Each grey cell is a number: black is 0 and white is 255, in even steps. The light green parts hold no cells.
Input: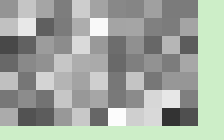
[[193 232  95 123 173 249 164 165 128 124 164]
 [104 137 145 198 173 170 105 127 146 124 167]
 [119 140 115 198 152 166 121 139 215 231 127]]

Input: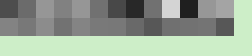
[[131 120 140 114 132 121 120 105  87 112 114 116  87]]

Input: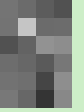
[[115 197 107 108]
 [109 103  90 119]
 [120 103  52 136]]

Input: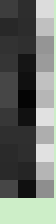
[[ 40  44 192]
 [ 53  21 155]
 [ 70   4 182]
 [ 47  47 174]
 [ 41  37 181]]

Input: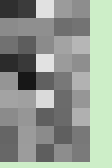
[[139 143 143 110 115]
 [ 43  57 226 155 142]
 [163 160 218 107 150]
 [101 155 139  95 120]]

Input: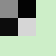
[[ 12 214]]

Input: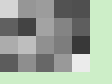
[[ 96  67 163 132  94]
 [ 92 142 103 153 235]]

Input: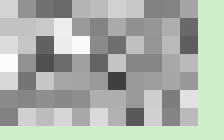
[[194 194 201 237 153 131 170 144 150 173 105]
 [251 146  80 109 159 100 196 134 133 167 186]
 [138 134 142 136 141 174 174 154 206 125 225]]
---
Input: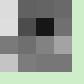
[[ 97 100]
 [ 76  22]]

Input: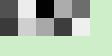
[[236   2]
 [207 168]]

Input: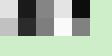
[[ 26 133]
 [ 43 126]]

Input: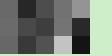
[[39 77]
 [73 62]]

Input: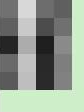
[[216 109]
 [201  76]]

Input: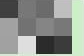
[[119 107]
 [114 133]]
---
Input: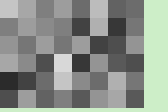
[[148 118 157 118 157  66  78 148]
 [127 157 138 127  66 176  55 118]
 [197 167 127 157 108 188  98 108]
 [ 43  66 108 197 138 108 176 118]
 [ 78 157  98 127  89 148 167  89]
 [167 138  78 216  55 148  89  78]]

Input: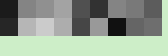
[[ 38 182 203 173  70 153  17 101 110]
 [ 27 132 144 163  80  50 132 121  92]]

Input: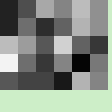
[[ 34  78 168 132 188 144]
 [188 156  87 209  98  55]
 [ 87  67  67  24 179 132]
 [243 110  55 132   5 120]
 [ 34 110  45  98 179 144]]

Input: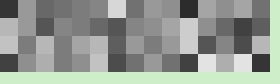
[[194 124 183 124 165 183  94 153 124 153 205  85 133  76 183]
 [ 65 143 174 124 143 194  76 113 153 113  65 227 174 227  53]
 [ 53 153 104 113 124 133 215 113 153 143  44 165 143 165 113]
 [183 153  85 133 124 104  85 133 143 165 205 143 104  65  94]]

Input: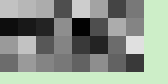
[[194 183 172  78 205 163  68 120]
 [108 154 132 120  98 142  98  57]
 [154 194  87 132  57  35 108 224]
 [ 13  24  35 142   2  78 172 132]]

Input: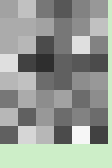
[[ 96 214 183  75 246  65]
 [171 171 162 119 141 193]
 [183  96 152 108 130 108]
 [119 171 141 162 108 141]
 [162 193 119  87 130 152]
 [183 193 108  96 141 152]
 [171 183  75 119 223 130]
 [223  65  46  96  87  75]]
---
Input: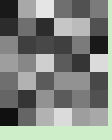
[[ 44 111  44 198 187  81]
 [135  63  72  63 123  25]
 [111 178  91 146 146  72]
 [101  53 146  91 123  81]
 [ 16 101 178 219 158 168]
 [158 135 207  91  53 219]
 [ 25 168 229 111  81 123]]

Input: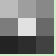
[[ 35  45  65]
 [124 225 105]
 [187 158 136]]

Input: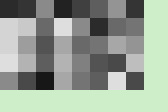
[[138  73  23 167 116  94 222  73]
 [212 157  83 167 105 116 167 148]
 [222 179  94 179 128  83  73 190]
 [212 201 105 222 138  43 105 116]
 [ 43  52 138  34  64  94 148  52]]

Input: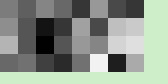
[[180  85   1  85 152 133 212 223]
 [142  85  19  54 161  73 191 202]
 [104 113  64  42 113 242  30 170]
 [124  95 133 104  54 152  73  54]]

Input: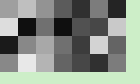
[[221  15 112  15  81  71 201]
 [159 191 147  91  48 124  36]
 [ 26 136 168 112  60 211 100]
 [136 232 180 100  71  48 124]]

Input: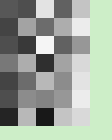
[[ 36 184  24 196 217]
 [120 173  47 163 217]
 [ 68 163 108 173 236]
 [ 78 140 131 151 236]
 [ 68 108 184 140 227]
 [ 87  78 227  97 196]
 [ 78  57 245  97 151]]

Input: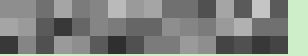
[[ 56 133  80 154 142  90  47  80 123 123 154 142  68  80  56  68]
 [165 154  90  56 102 133 123 102 102 142 133 123 154 177 112 112]
 [142 142 112 165 123 133 186 154 165 112 112  80 165  90 197  90]]
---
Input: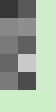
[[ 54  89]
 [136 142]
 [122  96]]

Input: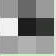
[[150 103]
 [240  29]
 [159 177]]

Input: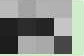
[[186 163]
 [ 33  44]
 [ 28 174]]

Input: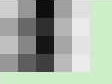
[[206 150]
 [163 104]
 [192 134]]

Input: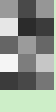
[[153  73]
 [230  43]
 [101 155]]

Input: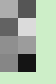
[[173  85]
 [ 98 219]
 [143 156]]
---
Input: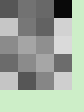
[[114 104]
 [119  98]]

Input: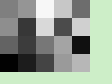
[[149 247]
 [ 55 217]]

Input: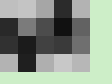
[[196 166]
 [123  76]]

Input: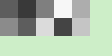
[[ 57 127]
 [ 93 219]]

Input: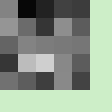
[[  7  34]
 [107  53]]

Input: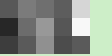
[[123 111]
 [108 152]]

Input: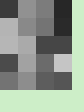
[[145 124]
 [137 116]]

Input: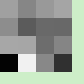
[[134 153]
 [ 91 105]]

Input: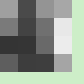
[[ 74 148]
 [ 67 112]]
